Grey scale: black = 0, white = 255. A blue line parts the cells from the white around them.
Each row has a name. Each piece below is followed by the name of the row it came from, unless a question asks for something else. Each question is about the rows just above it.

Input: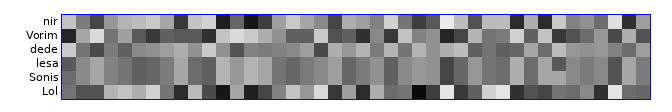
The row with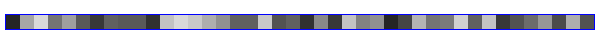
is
Vorim
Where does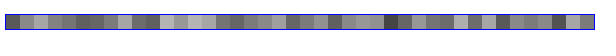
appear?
lesa
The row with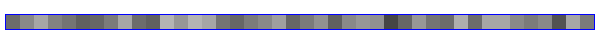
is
Sonis
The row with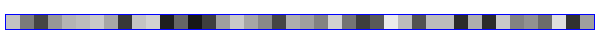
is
nir

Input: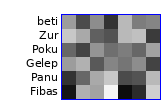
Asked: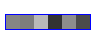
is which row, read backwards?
beti
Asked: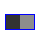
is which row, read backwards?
beti

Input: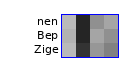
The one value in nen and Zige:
[186]
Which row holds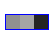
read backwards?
Bep

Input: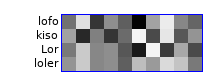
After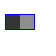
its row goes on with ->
[ 95   3 162 236 135 101]
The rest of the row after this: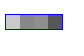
[ 25 244  59 168  74]
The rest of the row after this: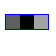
[236 135 101]
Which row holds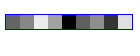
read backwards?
lofo
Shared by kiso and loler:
[148]
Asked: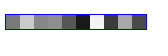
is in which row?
Lor

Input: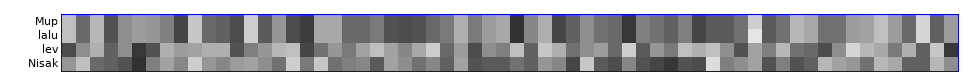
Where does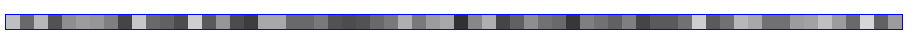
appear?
Mup
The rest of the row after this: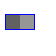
[135  69 199  90  76 135  82  69  55  82  76 221 127 142 162  82 127  82
  97 183 162 150 113 183 168  97  97 183 142]
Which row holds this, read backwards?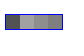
Nisak

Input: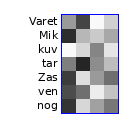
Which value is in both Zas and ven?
[111]
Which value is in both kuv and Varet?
[249]
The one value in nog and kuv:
[215]
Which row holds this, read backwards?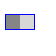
kuv

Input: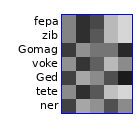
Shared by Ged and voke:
[139]
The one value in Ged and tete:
[139]
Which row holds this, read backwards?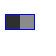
tete

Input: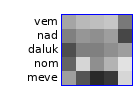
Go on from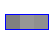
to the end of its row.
[158  71]
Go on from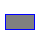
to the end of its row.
[143 158]
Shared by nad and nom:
[143]
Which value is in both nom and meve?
[214]
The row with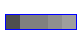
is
daluk
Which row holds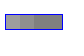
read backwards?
daluk
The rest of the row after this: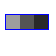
[ 56 214]

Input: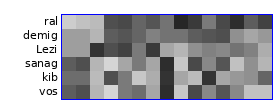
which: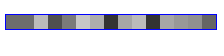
kib
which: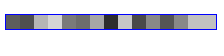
vos

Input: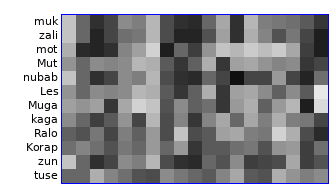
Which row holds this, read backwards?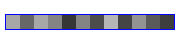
kaga
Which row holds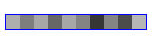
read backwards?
kaga
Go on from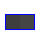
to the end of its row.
[ 76 167  62  82]
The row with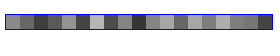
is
kaga

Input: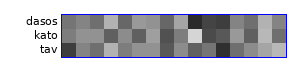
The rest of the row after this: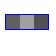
[125 213  75  88 153  96 184 111]
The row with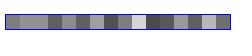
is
kato
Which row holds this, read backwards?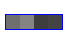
dasos
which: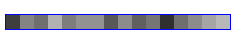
tav
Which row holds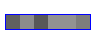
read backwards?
tav
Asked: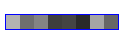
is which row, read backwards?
dasos
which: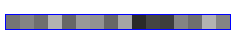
dasos

